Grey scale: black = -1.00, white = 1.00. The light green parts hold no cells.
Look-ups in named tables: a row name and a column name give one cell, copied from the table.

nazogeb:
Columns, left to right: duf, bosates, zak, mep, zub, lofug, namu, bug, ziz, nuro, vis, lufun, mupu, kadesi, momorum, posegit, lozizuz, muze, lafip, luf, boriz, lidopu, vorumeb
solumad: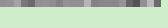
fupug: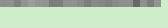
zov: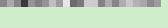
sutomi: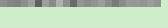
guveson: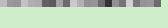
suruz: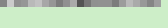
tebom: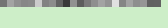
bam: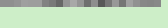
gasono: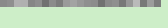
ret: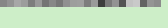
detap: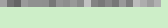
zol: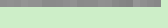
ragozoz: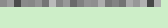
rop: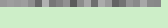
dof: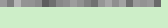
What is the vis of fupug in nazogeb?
0.14
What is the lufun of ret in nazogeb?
0.25
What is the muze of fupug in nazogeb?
0.11
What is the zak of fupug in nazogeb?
0.01
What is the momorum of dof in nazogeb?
0.18
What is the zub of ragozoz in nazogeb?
0.06
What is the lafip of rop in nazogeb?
0.16
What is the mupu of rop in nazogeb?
0.31
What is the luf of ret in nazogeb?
0.58
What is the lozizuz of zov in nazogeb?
0.04
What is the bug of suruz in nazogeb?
0.18
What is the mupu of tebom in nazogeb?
-0.04
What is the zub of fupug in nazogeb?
0.22
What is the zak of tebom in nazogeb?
0.13
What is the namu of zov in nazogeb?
0.17
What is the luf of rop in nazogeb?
0.08
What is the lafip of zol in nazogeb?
0.03
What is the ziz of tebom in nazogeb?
-0.23
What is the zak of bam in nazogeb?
0.16

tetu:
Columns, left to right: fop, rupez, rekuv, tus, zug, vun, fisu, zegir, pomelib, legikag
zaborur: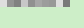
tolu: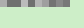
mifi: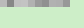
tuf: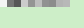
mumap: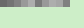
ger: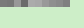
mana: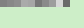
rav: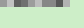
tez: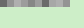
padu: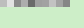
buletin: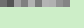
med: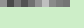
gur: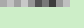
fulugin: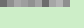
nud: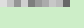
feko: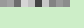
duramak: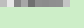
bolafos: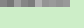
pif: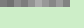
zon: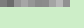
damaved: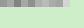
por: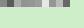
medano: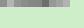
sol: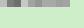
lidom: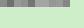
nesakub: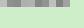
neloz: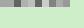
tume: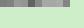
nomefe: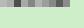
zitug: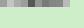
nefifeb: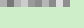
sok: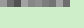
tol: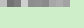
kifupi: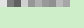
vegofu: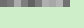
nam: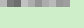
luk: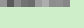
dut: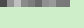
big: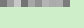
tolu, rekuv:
-0.12
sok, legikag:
-0.14
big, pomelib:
0.36
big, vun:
0.13
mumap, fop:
-0.17
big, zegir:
0.34
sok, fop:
0.21
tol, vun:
0.14
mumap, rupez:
-0.09
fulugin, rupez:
0.13
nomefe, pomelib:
-0.28
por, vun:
0.23
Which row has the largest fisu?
por

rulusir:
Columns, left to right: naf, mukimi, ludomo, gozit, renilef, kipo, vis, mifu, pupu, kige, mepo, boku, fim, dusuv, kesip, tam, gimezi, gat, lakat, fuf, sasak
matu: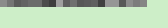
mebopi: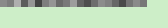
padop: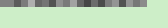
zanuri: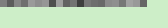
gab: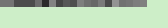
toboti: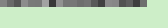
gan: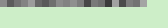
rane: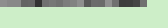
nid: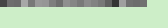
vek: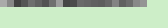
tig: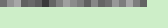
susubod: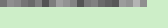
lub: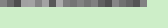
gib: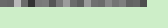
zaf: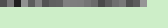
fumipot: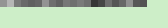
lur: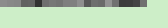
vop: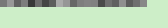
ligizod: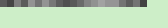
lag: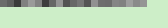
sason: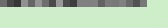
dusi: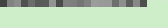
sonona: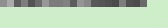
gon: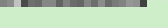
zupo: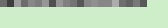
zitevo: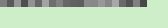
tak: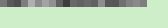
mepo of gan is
0.12
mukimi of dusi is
0.02
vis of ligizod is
0.15
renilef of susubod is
-0.17
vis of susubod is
-0.35
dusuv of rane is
-0.15
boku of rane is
0.12
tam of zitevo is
0.06
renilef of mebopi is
0.18
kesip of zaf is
-0.42
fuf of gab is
-0.02
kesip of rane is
-0.16
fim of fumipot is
-0.13
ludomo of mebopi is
0.37
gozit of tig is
-0.25
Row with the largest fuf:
susubod

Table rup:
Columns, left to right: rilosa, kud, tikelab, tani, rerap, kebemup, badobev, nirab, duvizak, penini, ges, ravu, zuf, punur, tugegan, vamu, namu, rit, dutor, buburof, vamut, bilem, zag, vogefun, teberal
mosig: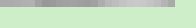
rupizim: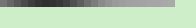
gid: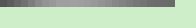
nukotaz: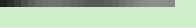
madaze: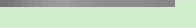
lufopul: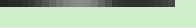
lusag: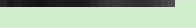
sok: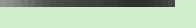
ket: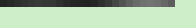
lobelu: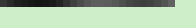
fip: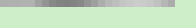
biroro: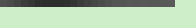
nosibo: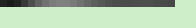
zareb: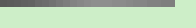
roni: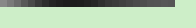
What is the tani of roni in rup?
-0.31
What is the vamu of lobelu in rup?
-0.28
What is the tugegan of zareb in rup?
0.11
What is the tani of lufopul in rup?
-0.62
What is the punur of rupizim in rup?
-0.03
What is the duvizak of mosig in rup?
0.25
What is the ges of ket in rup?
-0.71
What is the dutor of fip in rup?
0.57
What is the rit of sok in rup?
-0.60
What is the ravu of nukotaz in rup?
-0.25
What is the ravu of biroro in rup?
-0.54
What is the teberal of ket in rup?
-0.27
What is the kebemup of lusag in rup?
-0.84
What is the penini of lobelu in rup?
-0.61
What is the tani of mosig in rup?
0.38
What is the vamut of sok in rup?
-0.62
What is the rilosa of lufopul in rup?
-0.70
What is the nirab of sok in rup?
-0.39
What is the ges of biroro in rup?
-0.59

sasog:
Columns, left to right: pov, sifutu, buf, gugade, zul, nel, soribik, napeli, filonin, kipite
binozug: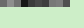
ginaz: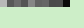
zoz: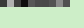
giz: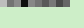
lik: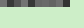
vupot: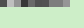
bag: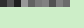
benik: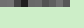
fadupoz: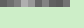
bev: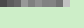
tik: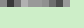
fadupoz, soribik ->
0.03
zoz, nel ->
-0.42
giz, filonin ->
-0.43
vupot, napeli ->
-0.02
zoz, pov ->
-0.55
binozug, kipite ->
-0.37
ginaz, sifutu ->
-0.31
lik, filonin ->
-0.13
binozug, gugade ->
-0.83
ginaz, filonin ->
-0.41
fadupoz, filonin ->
-0.28
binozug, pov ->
-0.16
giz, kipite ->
-0.20
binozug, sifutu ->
0.11
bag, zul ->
-0.23
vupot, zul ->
-0.18
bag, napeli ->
-0.36
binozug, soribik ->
-0.51
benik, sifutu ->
-0.10

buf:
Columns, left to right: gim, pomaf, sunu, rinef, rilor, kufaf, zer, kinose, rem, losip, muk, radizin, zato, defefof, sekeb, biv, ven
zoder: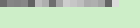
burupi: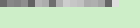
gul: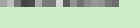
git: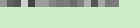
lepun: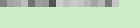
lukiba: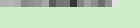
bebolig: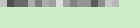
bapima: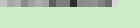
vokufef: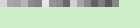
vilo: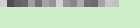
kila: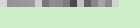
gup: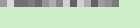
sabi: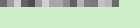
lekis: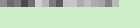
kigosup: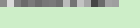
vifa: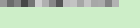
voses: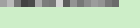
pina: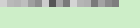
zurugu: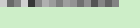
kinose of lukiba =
-0.29
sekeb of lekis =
0.29
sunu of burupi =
0.03
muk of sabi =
-0.24
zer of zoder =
0.37
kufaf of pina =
0.11
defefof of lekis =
0.36
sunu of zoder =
0.03
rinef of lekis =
-0.42
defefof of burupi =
0.37
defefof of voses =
0.22
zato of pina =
0.39
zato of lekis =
0.49
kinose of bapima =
-0.27
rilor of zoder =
-0.23
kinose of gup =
0.35
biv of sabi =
0.42
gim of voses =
0.26
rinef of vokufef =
0.42

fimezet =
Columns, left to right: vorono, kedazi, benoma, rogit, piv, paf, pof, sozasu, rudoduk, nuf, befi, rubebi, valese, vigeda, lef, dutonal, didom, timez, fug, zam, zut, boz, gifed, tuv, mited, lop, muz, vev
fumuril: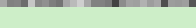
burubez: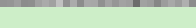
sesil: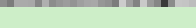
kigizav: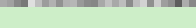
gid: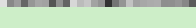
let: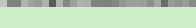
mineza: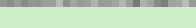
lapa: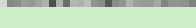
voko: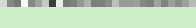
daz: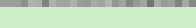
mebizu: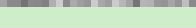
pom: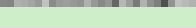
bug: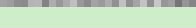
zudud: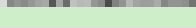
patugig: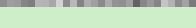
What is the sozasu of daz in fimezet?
0.38
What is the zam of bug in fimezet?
0.29
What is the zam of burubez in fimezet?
-0.15
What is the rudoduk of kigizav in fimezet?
0.14
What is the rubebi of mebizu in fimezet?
0.24
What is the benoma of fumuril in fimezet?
0.03
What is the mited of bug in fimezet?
0.25
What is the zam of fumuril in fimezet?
0.25
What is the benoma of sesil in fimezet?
0.33
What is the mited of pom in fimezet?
0.15

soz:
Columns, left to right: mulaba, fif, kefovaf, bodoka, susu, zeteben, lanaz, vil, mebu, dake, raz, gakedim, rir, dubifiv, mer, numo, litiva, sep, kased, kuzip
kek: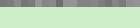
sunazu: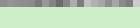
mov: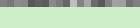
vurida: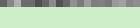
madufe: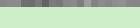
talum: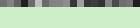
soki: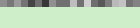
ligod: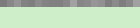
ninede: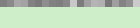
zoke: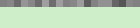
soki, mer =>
-0.31
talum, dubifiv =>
-0.51
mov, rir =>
0.31
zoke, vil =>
-0.14
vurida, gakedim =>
-0.04
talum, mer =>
-0.60
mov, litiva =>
0.27
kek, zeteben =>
0.18
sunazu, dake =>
0.06
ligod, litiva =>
0.08
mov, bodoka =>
0.07
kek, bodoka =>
-0.08
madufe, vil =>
-0.02
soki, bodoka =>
-0.10
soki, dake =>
-0.12
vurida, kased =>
0.05
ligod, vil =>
0.00
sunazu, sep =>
0.08
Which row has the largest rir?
soki

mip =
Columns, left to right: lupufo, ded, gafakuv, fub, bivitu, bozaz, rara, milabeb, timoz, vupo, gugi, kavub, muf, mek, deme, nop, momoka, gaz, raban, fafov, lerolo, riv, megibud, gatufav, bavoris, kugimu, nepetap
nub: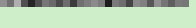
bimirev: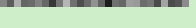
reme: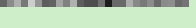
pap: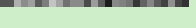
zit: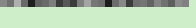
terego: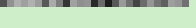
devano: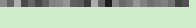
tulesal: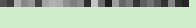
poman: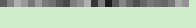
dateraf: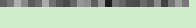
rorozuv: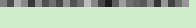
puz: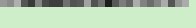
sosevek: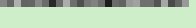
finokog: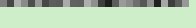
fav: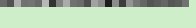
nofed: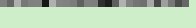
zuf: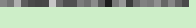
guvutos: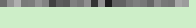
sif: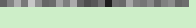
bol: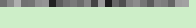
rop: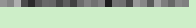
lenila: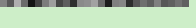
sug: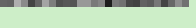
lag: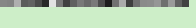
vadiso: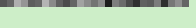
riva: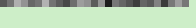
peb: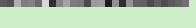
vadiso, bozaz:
-0.21
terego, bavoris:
0.24
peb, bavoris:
-0.29
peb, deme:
0.24
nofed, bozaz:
0.01
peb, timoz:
0.05
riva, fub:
0.15
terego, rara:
-0.31
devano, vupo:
0.17
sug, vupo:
-0.32
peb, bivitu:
0.02
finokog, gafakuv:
0.37
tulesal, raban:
-0.05
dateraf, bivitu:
-0.29
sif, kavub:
-0.22
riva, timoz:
-0.28
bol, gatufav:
-0.02
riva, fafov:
-0.52

